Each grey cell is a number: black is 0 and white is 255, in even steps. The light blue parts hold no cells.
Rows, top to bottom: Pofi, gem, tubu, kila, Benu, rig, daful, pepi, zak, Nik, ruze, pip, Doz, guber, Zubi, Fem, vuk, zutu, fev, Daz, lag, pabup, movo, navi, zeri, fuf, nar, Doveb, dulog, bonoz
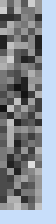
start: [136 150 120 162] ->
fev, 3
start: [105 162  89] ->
Pofi, 2
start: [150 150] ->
pip, 5
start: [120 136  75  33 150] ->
pip, 1

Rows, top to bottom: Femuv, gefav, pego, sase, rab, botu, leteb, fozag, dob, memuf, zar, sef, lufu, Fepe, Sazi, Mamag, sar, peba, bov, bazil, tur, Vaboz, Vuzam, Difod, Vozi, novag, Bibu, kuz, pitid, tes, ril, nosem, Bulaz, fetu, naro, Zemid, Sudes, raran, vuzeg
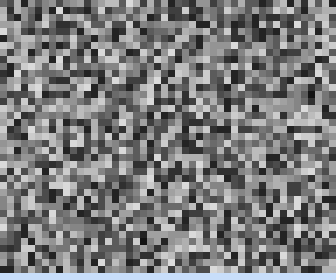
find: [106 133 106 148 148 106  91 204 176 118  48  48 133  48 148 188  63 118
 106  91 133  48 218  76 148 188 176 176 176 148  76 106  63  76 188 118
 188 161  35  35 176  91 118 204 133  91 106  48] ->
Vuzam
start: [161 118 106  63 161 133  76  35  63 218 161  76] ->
zar, 37
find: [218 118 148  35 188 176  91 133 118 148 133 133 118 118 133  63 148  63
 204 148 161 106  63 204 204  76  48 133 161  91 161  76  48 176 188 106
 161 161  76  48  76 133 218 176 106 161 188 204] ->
Bulaz
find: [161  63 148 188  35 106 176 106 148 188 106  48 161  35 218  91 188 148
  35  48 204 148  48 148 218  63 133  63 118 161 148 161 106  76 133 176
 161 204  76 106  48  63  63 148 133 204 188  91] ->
fozag
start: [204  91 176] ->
Fepe, 22
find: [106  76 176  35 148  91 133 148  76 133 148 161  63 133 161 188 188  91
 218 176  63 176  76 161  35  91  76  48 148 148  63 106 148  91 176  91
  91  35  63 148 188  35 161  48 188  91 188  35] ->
Femuv
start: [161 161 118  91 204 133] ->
leteb, 37

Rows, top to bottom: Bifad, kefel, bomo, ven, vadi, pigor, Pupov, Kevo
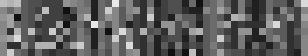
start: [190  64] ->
kefel, 7
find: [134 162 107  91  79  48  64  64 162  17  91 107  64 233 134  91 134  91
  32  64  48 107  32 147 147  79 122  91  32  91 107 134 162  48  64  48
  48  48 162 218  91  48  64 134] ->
ven
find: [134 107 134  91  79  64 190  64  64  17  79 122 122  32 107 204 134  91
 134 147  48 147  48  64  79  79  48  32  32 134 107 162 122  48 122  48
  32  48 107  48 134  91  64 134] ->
kefel
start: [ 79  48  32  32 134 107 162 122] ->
kefel, 26
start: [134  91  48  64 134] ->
pigor, 40

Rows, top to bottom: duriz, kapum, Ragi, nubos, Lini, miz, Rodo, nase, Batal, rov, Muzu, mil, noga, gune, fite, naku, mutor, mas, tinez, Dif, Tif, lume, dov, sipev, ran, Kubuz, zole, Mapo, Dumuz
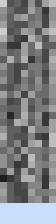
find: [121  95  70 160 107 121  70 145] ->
Muzu
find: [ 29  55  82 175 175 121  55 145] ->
Kubuz
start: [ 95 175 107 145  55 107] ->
mutor, 3

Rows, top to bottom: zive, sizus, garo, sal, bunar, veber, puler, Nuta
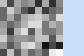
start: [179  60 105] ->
sizus, 6
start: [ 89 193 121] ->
bunar, 5
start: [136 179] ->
sal, 3
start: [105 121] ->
sizus, 8
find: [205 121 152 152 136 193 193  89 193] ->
veber

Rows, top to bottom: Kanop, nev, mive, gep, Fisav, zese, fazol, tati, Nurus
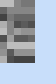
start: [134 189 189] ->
fazol, 1
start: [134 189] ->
fazol, 1

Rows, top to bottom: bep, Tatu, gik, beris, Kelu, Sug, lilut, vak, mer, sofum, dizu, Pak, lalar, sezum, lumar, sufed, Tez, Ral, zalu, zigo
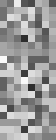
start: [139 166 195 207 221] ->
sezum, 1
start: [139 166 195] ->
sezum, 1

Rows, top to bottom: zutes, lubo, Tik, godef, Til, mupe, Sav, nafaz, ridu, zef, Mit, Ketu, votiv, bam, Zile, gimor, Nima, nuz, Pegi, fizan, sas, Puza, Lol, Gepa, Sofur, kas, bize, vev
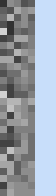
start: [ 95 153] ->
sas, 3
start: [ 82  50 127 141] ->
godef, 1
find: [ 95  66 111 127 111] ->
votiv
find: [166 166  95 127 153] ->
Gepa
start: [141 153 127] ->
zef, 2

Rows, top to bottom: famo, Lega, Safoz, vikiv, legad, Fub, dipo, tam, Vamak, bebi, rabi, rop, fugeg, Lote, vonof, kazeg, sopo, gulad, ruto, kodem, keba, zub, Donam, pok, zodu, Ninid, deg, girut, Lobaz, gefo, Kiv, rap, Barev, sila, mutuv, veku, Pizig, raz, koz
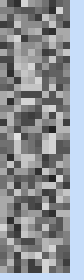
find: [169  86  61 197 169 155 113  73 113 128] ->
sila
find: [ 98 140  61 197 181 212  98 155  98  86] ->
Pizig
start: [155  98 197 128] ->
girut, 1
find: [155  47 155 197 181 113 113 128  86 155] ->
rap
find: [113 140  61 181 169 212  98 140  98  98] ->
rop

